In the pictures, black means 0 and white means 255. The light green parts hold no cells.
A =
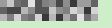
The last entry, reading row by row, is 169
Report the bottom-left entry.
183
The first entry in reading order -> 156
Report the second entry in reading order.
199
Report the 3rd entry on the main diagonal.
211
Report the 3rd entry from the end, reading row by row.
226
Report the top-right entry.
99
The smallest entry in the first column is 99
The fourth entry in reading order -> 99
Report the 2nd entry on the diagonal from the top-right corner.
57

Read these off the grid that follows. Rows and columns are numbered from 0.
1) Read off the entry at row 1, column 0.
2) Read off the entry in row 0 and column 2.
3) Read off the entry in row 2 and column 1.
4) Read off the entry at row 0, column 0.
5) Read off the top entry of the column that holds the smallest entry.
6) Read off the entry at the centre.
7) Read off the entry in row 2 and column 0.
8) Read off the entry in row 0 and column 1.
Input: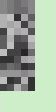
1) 135
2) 108
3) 191
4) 135
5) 122
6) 66
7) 177
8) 122

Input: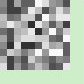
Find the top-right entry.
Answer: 80
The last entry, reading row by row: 233
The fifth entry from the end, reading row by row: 191
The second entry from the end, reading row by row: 95
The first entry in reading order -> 138
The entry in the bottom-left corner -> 221
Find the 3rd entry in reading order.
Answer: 165
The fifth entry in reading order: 95
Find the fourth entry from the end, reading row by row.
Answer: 152
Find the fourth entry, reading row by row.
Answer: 95
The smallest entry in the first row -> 64
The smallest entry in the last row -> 64
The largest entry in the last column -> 248
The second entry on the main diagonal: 64
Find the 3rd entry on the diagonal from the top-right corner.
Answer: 178

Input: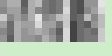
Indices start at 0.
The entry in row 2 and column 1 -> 136
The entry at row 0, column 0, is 148
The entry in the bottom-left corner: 148
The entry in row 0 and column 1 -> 174
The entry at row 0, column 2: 174
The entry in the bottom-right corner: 201
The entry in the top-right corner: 228
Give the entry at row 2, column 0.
201
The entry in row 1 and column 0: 136
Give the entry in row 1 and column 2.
160
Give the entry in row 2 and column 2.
160

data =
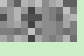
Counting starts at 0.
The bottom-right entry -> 111
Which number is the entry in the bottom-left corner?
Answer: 166
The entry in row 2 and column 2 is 180
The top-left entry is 193
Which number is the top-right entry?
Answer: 96
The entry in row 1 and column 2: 180
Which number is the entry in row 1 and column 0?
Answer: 140
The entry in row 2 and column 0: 80
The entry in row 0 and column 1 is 140

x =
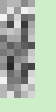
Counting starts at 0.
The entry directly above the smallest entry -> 55
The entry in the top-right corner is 166
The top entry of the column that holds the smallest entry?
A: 182
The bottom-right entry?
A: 211
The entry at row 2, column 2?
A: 211
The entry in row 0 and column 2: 182
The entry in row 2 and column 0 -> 242
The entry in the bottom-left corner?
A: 182
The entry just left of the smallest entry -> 137
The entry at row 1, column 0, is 166
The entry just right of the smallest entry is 166
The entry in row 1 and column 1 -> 226
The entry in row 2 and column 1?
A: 137

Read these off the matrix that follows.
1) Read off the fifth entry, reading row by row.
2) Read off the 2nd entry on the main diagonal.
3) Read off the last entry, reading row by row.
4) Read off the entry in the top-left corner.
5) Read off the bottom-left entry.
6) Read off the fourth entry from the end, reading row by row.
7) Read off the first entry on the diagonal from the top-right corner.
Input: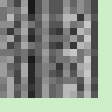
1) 26
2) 129
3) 86
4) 156
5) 129
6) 168
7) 70

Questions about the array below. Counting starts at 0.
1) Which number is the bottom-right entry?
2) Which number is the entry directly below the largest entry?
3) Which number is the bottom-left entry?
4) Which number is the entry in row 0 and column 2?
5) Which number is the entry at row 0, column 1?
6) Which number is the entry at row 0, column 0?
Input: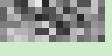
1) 82
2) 149
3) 137
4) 69
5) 149
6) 149

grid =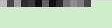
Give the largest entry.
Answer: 188
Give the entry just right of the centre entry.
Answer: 16
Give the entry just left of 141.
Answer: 113

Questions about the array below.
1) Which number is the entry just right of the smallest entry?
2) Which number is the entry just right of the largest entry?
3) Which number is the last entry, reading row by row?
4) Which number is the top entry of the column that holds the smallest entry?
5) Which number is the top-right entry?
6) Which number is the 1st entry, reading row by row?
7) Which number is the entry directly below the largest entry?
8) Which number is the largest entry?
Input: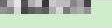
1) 201
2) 82
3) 147
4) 56
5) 69
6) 109
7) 213
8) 229

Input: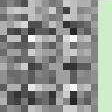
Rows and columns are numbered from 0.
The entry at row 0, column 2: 108
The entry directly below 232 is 65
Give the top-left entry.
108
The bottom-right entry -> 132
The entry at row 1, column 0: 144
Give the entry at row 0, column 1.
132
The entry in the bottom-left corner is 108
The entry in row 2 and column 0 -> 108
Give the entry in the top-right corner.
132
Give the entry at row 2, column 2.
120
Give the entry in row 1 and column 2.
204
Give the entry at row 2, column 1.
144
